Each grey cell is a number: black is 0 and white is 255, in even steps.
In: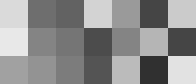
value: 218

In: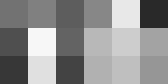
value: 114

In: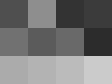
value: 79

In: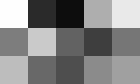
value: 254

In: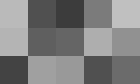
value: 186

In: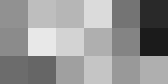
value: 145

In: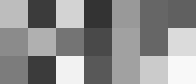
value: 189

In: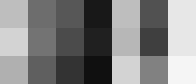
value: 190
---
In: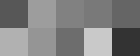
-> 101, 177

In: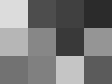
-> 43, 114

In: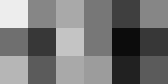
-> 134, 182

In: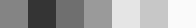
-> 250, 132

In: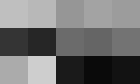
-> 156, 171

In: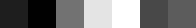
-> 92, 30

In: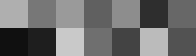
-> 103, 16

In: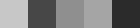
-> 43, 199
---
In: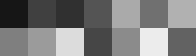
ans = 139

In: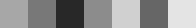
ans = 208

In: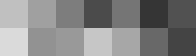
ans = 167

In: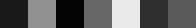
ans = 234

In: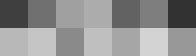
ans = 166

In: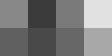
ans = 73

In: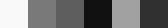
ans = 17
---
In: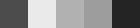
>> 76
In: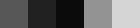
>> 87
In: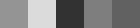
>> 148
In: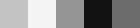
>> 195
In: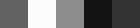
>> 98
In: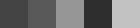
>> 68
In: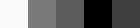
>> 249
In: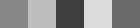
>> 135
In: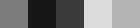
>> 122
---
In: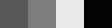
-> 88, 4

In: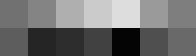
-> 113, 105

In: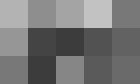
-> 179, 106

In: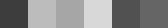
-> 61, 101

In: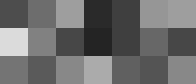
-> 77, 136

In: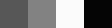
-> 87, 5

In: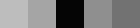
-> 189, 114

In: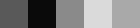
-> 89, 169
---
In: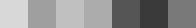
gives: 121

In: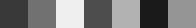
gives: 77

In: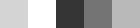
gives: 185

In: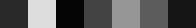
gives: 41

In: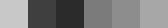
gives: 123

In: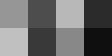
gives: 57

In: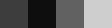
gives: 97
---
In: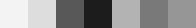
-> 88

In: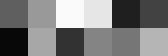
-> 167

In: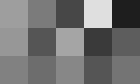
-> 129

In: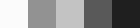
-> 251

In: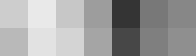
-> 212

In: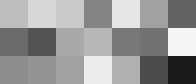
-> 161

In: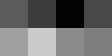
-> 72

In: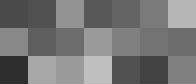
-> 155
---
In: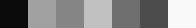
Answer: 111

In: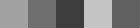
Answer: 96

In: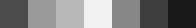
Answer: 135

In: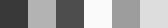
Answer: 157

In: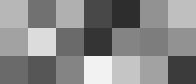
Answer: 45

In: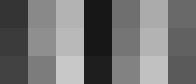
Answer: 111
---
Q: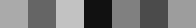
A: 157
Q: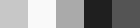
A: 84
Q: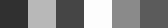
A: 91
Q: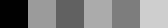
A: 206
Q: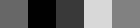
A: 129
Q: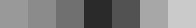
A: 202
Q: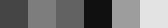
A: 227
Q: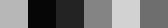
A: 110
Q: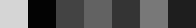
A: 30
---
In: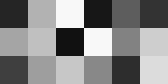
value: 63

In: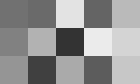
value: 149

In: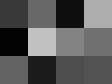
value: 98

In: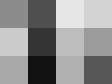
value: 168

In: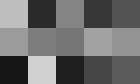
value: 22

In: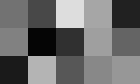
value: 26

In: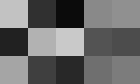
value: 165

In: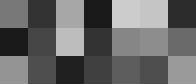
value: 148

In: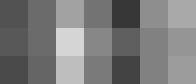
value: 74
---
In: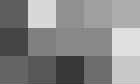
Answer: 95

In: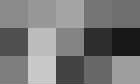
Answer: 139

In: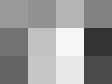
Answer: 153

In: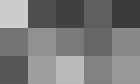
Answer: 205

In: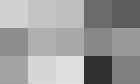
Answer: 208

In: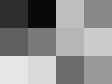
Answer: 46
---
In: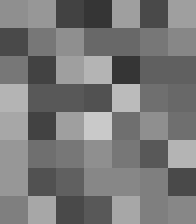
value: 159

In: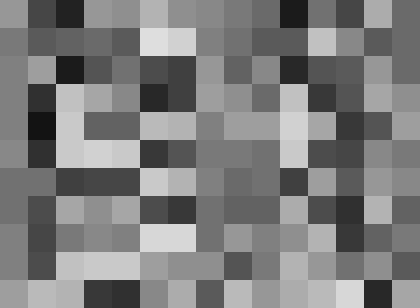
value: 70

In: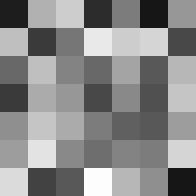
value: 124

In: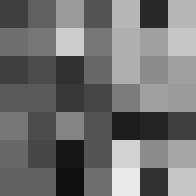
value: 183

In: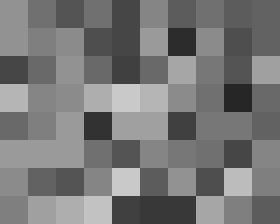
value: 112
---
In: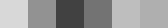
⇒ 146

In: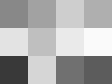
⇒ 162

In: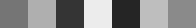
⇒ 175

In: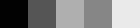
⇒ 85

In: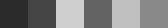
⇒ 69

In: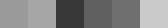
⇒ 166

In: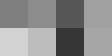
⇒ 140
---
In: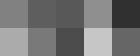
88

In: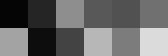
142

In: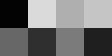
175

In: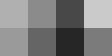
72

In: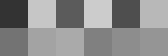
91

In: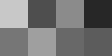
139

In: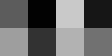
201
